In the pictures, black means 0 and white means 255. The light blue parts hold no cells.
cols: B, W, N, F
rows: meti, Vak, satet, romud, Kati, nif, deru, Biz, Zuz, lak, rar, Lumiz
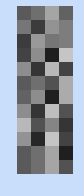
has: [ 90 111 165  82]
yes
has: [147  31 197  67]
no
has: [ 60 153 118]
yes
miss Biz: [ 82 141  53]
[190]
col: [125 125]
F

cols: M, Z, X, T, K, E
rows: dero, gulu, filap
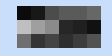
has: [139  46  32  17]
no
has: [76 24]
no

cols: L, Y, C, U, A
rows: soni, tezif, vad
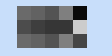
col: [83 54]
C
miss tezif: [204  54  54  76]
[62]
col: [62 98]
Y

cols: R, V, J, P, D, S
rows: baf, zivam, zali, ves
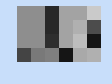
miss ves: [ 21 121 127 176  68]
[169]
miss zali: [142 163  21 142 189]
[46]
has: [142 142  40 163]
yes
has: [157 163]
no
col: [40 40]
J
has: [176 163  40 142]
no

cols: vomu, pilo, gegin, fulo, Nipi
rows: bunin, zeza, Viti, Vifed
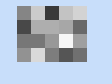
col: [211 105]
Nipi
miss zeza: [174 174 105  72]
[167]

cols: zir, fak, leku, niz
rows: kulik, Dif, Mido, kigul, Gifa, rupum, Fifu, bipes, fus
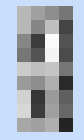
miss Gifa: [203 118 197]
[191]
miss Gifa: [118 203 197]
[191]
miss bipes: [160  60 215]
[103]
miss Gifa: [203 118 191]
[197]
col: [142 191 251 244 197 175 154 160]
leku
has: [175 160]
no

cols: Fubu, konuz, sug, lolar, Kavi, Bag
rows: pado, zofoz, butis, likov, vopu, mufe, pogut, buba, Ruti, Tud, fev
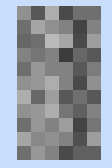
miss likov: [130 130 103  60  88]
[117]
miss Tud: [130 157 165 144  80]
[136]
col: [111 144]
Fubu
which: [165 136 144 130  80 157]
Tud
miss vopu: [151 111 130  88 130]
[124]
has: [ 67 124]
no
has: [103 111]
yes

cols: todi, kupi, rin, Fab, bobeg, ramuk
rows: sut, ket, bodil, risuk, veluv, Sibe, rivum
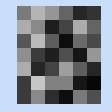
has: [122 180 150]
yes
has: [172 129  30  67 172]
no
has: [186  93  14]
yes
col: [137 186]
kupi

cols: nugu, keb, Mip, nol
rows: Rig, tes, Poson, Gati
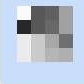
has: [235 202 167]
yes
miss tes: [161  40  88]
[104]
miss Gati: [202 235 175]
[181]

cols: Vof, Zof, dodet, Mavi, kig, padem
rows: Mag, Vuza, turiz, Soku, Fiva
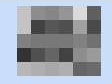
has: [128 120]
yes
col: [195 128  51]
Vof
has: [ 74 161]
no

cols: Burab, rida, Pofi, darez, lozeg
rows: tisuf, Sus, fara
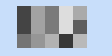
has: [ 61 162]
no
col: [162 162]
rida
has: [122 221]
yes
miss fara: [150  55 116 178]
[185]
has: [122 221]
yes
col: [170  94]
lozeg
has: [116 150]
yes

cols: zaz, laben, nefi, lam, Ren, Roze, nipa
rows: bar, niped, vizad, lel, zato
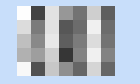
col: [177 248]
zaz
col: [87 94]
lam
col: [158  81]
laben
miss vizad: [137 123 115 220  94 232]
[191]

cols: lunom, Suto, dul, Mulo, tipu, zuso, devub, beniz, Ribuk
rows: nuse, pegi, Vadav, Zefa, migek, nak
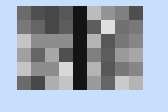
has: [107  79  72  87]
yes
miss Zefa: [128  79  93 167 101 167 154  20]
[160]
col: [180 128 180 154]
zuso
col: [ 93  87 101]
devub

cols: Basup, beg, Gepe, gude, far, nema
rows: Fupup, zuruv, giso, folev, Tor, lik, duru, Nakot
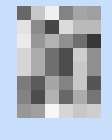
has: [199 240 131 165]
yes
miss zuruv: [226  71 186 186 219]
[138]
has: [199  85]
yes
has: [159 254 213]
no

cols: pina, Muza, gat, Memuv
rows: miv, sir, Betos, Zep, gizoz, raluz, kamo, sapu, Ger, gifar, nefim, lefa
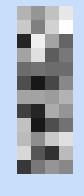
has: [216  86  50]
yes
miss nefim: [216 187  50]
[86]

